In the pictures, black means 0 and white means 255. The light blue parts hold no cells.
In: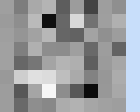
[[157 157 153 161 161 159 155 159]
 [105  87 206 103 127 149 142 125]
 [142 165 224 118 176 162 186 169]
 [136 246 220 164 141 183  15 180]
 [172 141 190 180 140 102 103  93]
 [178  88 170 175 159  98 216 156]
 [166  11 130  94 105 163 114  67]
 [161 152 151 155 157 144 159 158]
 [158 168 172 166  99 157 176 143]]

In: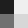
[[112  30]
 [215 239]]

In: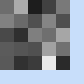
[[ 89  91  73 129 109]
 [ 49  85  47 106 171]
 [ 59  80 127  80  29]
 [233 161 111 133  65]
 [ 42 113 166  79 121]]

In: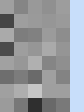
[[155 160 110 161  75 170  69 160]
 [120 174 124 151 158 125 158 133]
 [ 47 198 106 176 150 129 154 153]
 [105 159 160 133 170 155 150 144]
 [121 159 131 143 149 141 154 157]]

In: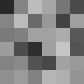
[[143 131 156 122 133  41]
 [155 137  77 128 187 131]
 [130  83  46 161 106 188]
 [181  72 160 161 152 166]
 [175 162 197 172  66 118]
 [148 153  84  89 159  75]]

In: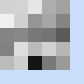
[[187 129 132 240 209]
 [206 222 136 208 211]
 [ 20 187 120 149 230]
 [121 209 116 166 173]
 [153 182  91 132 161]]

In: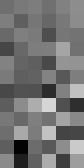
[[139  94 110 120  93  72 122 130  70 105 126 111]
 [ 30   3 169 104 140  82  95 100 104 127  95 121]
 [ 96 108 124 127 173  81  98  95 125 122 118 125]
 [172  89 194 113 213  44 131  73 126  78 103 112]
 [ 61 141  68 164  80 129  88 148 165 118 120 129]
 [157 202  70 137  46 192 126 147 113 115 140 141]]

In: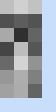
[[161 151 105  69 169  80 191]
 [172 174 212 189  47  93 208]
 [ 99 128 147  86 100  83 194]]
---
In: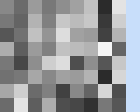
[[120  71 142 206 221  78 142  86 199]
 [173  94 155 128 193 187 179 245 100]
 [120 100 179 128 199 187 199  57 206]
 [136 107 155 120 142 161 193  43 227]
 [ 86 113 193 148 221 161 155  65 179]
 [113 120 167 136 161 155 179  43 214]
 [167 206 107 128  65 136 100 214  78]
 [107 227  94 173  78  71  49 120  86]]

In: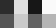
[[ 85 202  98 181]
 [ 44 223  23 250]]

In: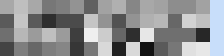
[[ 68 126 103 126 134  54 119 217  32 217  18  90 119 224 231]
 [111 183 155 191 155  62 239 204 103  46 231 111 111 111  39]
 [168 191 168 119 126 147  96 162 176 134 168 162 141 141 162]
 [ 90 197  90  46  75  75 197 147  82 147 176 183 103 210 191]]

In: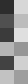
[[181 150]
 [194 158]
 [ 80 188]
 [ 66 208]
 [ 45 215]
 [ 59 223]]

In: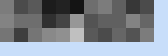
[[117  62 117 137 144 192  89  75 102  83 124]
 [124  75  89  28  34  20 110 124  96  55  75]
 [131 110 110  48  68 151  83  96  96 131 102]]

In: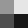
[[ 79  24]
 [151 230]]

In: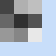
[[103  48  83]
 [152 134 232]
 [ 68 176 191]]

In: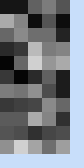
[[ 56   5  42  97  28]
 [ 21  21  97 124  84]
 [ 42  56 186 124 132]
 [ 56  64  70 138 103]
 [ 84  77  48  70  77]
 [ 91  91 170 132  48]
 [  5 103 208 150 170]
 [124 116 144  77  28]
 [170 132  13  84  13]
 [103 138 110 110  35]
 [144 208 164 110 158]]

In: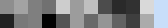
[[ 34 121 127   2  84 156 105 149  98  62 171]
 [142 163 127 113 205 156 191  76  42  49 217]]
